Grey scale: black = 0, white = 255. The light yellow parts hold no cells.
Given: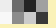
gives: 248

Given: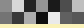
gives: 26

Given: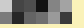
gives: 132

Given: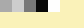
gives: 254

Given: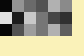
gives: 177

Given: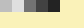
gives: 35

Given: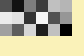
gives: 192

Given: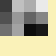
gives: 81

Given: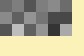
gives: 138

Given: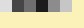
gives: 140
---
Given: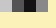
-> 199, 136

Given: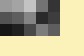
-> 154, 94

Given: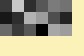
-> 58, 156

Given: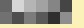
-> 101, 142

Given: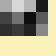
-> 170, 136

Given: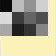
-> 11, 133
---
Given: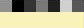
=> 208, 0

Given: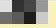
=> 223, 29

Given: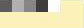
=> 253, 61

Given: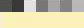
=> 225, 57

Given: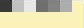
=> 230, 56

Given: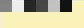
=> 237, 18

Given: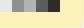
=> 231, 44
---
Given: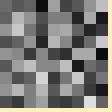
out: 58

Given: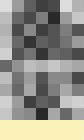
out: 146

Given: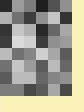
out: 124

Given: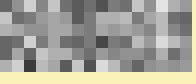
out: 208

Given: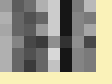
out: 102

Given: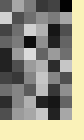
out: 155

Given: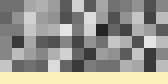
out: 101
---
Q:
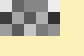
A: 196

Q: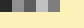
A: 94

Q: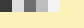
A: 110

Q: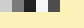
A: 33

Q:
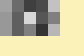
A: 128

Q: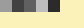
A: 96

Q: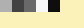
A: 105

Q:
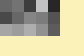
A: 174

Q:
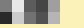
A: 114
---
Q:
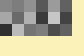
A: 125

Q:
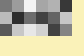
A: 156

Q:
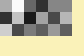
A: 250

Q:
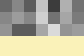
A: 135

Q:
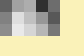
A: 162

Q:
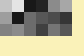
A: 228

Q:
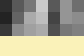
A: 89
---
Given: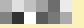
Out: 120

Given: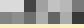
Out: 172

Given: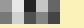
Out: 132

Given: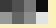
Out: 141

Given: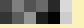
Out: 3

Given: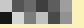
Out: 73

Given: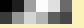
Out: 94
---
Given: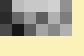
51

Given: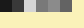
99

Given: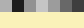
104

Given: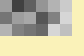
96

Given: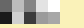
103

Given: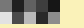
41
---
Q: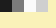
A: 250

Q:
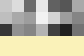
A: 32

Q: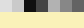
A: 135

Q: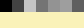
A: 158

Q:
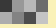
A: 77

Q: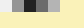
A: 107
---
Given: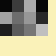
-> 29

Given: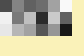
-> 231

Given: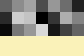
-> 10

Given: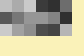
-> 202

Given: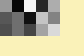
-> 78

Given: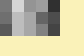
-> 89

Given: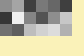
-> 112
